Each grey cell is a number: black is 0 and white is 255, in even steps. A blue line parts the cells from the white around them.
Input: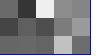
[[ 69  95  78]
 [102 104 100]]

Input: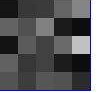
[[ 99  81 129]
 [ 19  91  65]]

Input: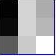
[[  9 212 183]
 [ 91 202 254]]

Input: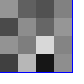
[[ 74 141 102]
 [147 126 216]]

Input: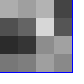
[[ 80 100 215]
 [ 43  53 141]]

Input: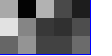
[[226 133  56]
 [102 148  66]]
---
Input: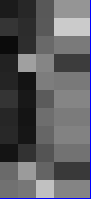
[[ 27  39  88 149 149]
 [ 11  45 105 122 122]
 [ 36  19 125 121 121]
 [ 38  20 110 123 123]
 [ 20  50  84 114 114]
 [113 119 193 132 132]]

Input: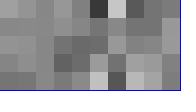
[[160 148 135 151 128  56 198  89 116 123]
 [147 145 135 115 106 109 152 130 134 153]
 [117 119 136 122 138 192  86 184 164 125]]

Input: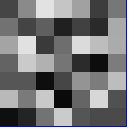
[[ 69 138 226 197 161  61 119]
 [164 225  58 110 219 189 171]
 [ 86  86  14  70 148 124 189]
 [ 15  36 115 203  85  74  74]]

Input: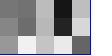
[[118 114 188  21 190]
 [152 241 196 234 101]]

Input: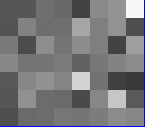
[[ 86  86 111 104  66 138 147 247]
 [122  76 142 117 140 127  66 159]
 [ 88 136 145 132 210 114  64  58]
 [ 78 106 108 119 117 124 140 134]]

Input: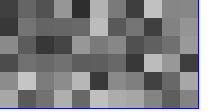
[[ 64 101  82 150  46 179 122  62 193 134 135]
 [138  92  55  69 151 122 135  80  96 112 153]
 [140 197 124 140 183  57 138 127  65 104 167]]

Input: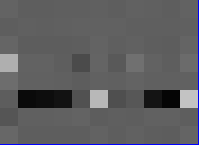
[[ 99  94  94  95  95  96  94  97  96  94  98]
 [101  93  93  93  94  99  95  97  94  93 100]
 [109  97  97  96  93  97  96  99  96  96  97]
 [ 85  96  96  97  99  93  95  94  97  97  94]]

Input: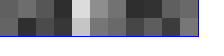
[[ 96 109  86  46 220 142 114  46  50  95 105]]
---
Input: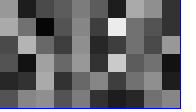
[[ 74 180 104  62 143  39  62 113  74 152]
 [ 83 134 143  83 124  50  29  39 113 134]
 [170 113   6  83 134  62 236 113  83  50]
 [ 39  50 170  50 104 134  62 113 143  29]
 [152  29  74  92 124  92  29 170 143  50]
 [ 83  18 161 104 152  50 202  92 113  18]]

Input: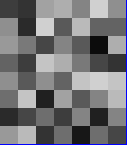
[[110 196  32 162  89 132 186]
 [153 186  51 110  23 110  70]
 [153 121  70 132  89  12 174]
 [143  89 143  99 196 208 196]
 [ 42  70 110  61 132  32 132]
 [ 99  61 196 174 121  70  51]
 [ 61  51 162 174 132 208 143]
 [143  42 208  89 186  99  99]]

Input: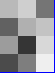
[[185 207 117]
 [ 97 176 195]
 [ 75 126 239]
 [156  53 216]]

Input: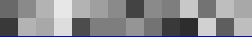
[[ 57 179 168 221  76 126 126 149 115  57  45 209  94 190]
 [105 138 179 231 179 159 138  67 138 126 200 115 190 168]]

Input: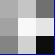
[[162 248 229]
 [132 209  13]
 [173 197 112]]

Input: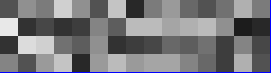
[[ 50 220 208 113  93 144  50  61  71 104  93 113  61 132  71]
 [ 82 144 123 208 144  82 196  40 123 154 104  82 113 176 123]
 [132  82 154 196  40 154 187 154 165 165 132 104  61 176  82]
 [232  50  71  50  61 132  93 187 187 165 176 187 144  28  40]]

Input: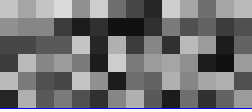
[[ 60 186 134 155 123  28 205 123 155 165 144  28  17 155]
 [ 38 176  89 123  80  48 134 176  89  28 111  48  99 155]
 [196 165 196 217 144 205 111  71  38 205 165 111 165 186]
 [144 134 134  60  28  48  17  17  48 123  80  99  60  80]
 [186 123  80  71 196 144  28 111  99 176 134 165 176  80]
 [ 71  71  89  89 196  38 176  60 134  48 186 155  28  99]]

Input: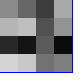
[[212 200 114 126]
 [181 191  81 147]
 [138 103  60 169]
 [ 40  20  91  11]]
